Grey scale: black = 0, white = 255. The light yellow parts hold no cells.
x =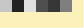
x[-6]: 198
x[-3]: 78
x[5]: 126
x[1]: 34

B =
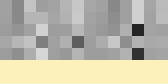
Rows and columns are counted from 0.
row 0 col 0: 161
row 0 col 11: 207
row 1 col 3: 181
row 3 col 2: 194
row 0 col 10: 159
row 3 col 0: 167
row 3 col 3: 127
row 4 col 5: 152
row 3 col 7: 158
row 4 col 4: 159
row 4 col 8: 157
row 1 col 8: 157
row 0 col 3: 158
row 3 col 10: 142
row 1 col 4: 165
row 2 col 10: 176
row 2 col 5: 158
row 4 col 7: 157
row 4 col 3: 214
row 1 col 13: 188
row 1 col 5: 177
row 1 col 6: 202

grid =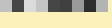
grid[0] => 193
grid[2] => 219
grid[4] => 70
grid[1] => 69

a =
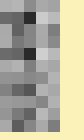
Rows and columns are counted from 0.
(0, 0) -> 177
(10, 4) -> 125
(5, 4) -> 167
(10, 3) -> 169
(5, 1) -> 178
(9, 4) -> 158
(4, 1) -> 101
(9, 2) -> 99
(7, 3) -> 178
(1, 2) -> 43
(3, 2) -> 134
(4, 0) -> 107
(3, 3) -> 169
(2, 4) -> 126
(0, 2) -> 140
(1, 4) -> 186
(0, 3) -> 169

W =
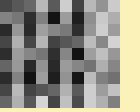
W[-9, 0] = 71
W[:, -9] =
[88, 119, 151, 176, 156, 153, 131, 185, 176]
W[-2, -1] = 193
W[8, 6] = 75
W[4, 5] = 134
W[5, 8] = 175
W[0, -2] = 147
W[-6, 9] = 211
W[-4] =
[101, 153, 41, 147, 41, 155, 134, 115, 175, 134]
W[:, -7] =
[184, 129, 159, 181, 118, 147, 157, 85, 213]
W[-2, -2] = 157
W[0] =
[71, 88, 103, 184, 90, 206, 68, 184, 147, 203]
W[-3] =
[44, 131, 18, 157, 30, 147, 22, 187, 128, 113]
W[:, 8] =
[147, 201, 206, 135, 191, 175, 128, 157, 176]
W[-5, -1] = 151
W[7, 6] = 90
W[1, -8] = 46
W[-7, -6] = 134
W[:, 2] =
[103, 46, 42, 70, 134, 41, 18, 68, 88]
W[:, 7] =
[184, 143, 150, 188, 158, 115, 187, 206, 206]

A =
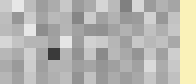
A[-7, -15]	204
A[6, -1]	192
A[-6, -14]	150
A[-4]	[214, 195, 181, 181, 162, 230, 158, 209, 202, 182, 158, 199, 184, 192, 168]
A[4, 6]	146
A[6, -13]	198
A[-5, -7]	145
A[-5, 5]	181
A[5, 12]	218
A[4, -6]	184
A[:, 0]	[204, 189, 186, 214, 183, 171, 182]
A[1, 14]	194
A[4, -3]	197
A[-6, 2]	202
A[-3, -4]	148
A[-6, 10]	152
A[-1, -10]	188
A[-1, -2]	167
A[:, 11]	[214, 155, 163, 199, 148, 161, 168]
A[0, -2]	178
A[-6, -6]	178
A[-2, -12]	159
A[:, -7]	[213, 161, 145, 202, 138, 149, 152]
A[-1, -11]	176
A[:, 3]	[157, 164, 141, 181, 165, 159, 164]
